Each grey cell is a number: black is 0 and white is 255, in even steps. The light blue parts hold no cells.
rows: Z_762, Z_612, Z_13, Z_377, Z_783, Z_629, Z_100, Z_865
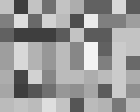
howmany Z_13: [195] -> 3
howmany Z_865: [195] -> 2
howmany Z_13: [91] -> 3
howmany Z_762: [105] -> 0
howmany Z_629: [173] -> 3
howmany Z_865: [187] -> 4
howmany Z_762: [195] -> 3

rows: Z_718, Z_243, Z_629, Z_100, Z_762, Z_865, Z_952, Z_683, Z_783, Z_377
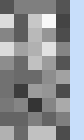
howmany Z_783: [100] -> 3
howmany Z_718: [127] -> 3

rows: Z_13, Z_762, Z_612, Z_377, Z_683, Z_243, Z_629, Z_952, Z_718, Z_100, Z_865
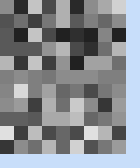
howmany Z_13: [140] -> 2
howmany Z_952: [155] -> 2
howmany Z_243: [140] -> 4
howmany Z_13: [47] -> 0
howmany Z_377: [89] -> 3
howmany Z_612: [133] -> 1
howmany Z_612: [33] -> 4

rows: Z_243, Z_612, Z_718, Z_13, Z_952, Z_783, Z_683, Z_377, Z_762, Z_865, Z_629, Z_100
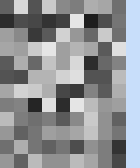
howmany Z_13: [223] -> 1
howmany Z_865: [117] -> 2
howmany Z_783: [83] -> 3
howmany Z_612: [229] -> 1
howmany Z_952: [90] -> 1

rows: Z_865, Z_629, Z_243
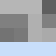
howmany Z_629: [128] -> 3
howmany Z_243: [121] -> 1
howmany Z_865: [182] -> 3
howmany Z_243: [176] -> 1
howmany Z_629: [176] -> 1
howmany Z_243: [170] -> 1
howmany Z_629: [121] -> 0

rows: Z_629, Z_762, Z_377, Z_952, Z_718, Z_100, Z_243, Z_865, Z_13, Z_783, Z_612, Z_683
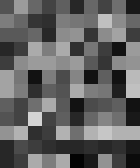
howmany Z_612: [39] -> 4
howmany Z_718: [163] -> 0
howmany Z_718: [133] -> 0
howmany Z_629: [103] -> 2
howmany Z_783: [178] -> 5
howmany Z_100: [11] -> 0
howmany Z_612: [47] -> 3

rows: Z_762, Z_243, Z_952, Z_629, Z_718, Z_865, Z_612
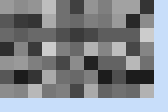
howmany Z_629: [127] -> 1
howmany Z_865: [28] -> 4
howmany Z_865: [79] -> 1
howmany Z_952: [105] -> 3

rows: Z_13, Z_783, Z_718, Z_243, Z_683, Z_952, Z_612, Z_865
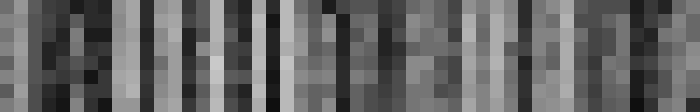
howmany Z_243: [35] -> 6
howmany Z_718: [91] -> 1
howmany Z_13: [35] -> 3

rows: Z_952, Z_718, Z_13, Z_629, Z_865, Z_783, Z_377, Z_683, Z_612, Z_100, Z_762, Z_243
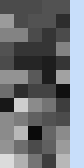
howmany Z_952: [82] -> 2
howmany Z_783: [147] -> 2
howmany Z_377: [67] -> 2
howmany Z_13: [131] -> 2
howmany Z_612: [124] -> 1
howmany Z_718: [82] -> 2
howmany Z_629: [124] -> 0

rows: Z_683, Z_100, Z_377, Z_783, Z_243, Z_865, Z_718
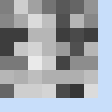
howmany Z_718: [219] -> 1
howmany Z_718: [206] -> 2
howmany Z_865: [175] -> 4
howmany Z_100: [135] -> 2
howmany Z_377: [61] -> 4
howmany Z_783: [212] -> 1
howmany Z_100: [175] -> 0

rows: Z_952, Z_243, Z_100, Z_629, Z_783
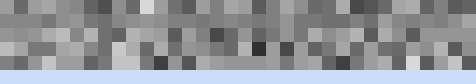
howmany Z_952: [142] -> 3
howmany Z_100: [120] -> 2
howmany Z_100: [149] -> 8
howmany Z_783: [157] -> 7
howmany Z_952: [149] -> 0
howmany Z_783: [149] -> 5

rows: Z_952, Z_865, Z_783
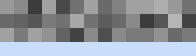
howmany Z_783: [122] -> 4
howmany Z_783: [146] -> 2
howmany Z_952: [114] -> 2
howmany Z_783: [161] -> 2
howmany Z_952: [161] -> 4

